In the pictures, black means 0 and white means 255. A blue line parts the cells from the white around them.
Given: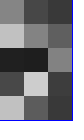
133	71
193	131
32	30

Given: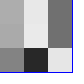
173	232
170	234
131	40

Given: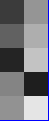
59	149
97	174
36	195

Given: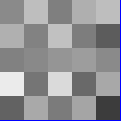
138	190
176	130
129	137

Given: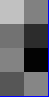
193	129
114	44
131	3

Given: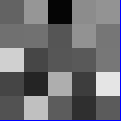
99	150
112	113
208	70
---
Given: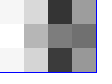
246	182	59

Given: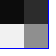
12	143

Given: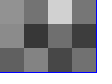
146	55	71

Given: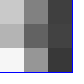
201	98	56

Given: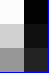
252	16

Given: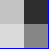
195	134

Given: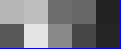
182	228

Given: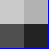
202	35

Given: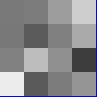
121	91	144	149
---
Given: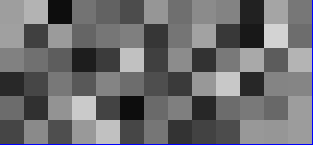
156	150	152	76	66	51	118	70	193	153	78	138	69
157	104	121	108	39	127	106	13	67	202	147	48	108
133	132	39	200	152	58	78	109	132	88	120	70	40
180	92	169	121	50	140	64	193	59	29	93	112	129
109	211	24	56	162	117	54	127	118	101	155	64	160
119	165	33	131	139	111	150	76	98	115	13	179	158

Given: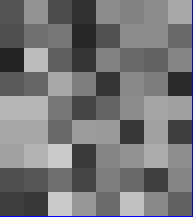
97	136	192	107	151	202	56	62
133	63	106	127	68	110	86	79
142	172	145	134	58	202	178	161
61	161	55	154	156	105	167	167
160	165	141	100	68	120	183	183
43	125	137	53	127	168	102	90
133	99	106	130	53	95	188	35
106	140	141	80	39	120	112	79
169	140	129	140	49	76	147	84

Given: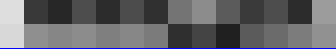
144	124	107	91	31	67	47	122	135	126	141	133	143	216
155	44	77	58	91	141	116	48	76	44	77	38	56	222

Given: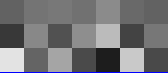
73	201	29	74	165	100	227
119	67	187	142	81	136	56
98	105	139	113	120	116	98

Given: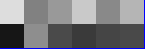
73	69	58	74	142	22
181	137	201	153	129	221

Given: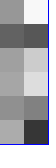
54	172
129	144
221	166
204	160
87	98
248	151

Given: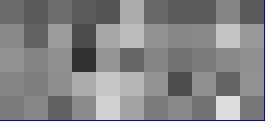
119	221	114	136	123	163	208	138	97	135	122
145	100	143	78	148	182	198	172	142	126	133
143	137	123	114	134	102	149	49	144	132	145
152	196	136	135	146	187	166	75	156	98	136
90	134	91	91	104	172	84	91	108	90	107
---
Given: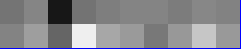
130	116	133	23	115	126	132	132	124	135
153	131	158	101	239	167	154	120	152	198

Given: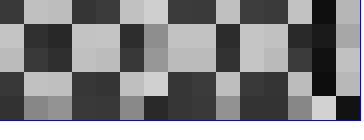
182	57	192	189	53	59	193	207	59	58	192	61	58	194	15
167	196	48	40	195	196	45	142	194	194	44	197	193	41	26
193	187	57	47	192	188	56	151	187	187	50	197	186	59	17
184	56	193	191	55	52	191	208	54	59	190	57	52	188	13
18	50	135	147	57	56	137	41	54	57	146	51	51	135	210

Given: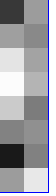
156	56
137	159
163	228
180	252
124	203
144	130
129	25
232	156

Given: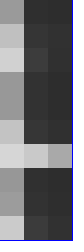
45	154	47
49	192	53
48	209	60
45	152	50
45	152	50
48	195	54
169	214	201
45	151	48
46	156	50
49	203	59

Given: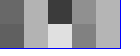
181	104	179	59	144
181	96	179	224	129

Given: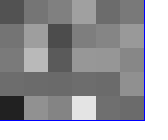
121	82	117	128	160	108
153	116	158	76	126	133
135	122	185	90	151	150
144	109	107	106	109	107
107	33	145	132	228	111

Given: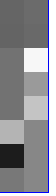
107	101
105	100
247	114
154	114
196	114
135	180
135	28
135	120

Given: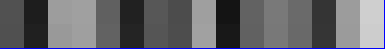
207	81	29	157	160	96	33	87	76	159	20	98	121	106	52	156
205	80	32	153	159	98	36	85	77	161	24	97	120	105	53	155
